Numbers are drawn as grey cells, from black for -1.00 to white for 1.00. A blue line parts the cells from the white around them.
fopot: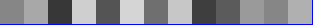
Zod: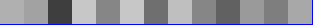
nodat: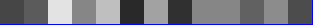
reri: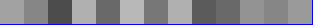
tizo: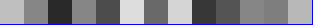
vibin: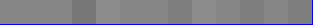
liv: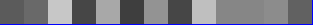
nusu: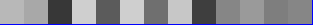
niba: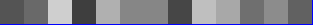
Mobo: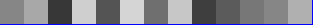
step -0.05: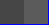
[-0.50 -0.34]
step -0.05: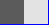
[-0.34  0.73]
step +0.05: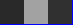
[-0.63  0.32 -0.57]
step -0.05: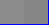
[0.05 0.00]
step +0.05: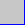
[0.61]

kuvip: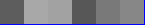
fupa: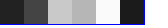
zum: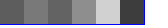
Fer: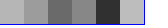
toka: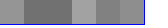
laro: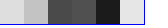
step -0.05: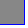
[0.01]
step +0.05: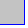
[0.58]
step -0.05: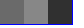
[-0.22  0.01 -0.67]

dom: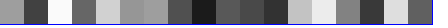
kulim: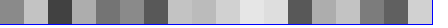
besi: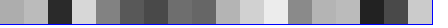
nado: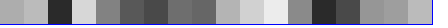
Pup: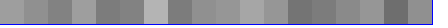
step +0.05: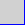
[0.69]
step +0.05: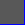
[-0.26]
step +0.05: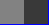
[ 0.07 -0.50]
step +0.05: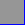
[0.23]
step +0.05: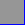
[0.23]
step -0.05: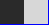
[-0.72  0.64]

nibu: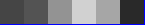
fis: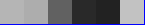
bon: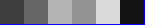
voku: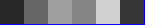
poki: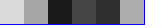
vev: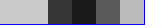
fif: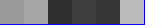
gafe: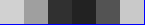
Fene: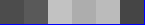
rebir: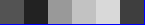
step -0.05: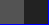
[-0.40 -0.78]
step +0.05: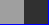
[ 0.30 -0.57]
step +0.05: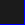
[-0.74]
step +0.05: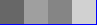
[-0.14  0.30  0.09  0.69]
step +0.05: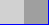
[0.69 0.30]

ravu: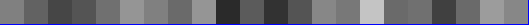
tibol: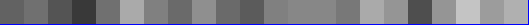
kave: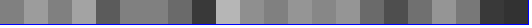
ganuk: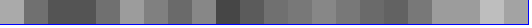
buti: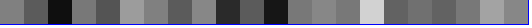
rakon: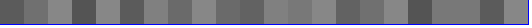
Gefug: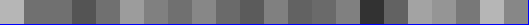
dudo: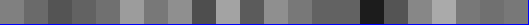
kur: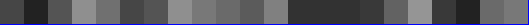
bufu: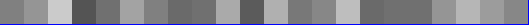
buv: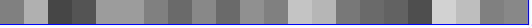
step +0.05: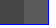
[-0.40 -0.24]
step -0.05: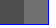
[-0.44 -0.17]
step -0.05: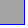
[0.23]

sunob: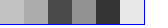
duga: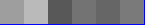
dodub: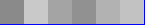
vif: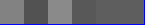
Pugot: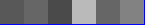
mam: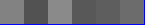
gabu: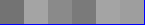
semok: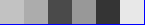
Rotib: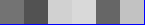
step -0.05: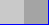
[0.53 0.24]
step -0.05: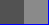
[-0.41  0.03]
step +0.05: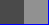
[-0.37  0.19]
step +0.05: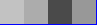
[ 0.57  0.40 -0.37  0.24]

